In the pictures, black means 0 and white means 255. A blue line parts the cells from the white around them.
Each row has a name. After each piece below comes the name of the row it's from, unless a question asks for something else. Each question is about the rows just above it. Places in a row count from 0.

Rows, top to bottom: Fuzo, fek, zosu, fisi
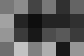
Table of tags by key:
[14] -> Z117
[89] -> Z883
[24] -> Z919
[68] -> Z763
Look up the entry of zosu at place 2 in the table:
Z919
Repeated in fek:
[36]
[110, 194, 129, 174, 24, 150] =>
fisi

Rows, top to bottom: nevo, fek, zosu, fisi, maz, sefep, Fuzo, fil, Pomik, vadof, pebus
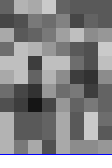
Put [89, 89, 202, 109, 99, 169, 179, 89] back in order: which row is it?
Pomik
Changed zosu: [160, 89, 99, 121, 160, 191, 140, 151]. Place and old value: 0, [169]
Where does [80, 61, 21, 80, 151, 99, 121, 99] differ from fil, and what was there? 3, [70]
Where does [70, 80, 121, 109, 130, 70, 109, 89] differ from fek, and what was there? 6, [99]
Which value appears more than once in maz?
[191]
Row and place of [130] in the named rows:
fek, 4
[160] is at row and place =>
zosu, 4

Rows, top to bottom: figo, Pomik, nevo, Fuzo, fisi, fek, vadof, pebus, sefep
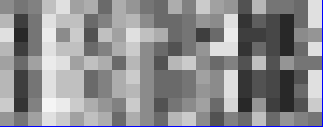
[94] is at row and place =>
Pomik, 18
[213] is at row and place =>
pebus, 16
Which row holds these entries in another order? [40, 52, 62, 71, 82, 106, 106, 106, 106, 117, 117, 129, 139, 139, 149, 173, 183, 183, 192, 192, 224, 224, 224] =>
vadof

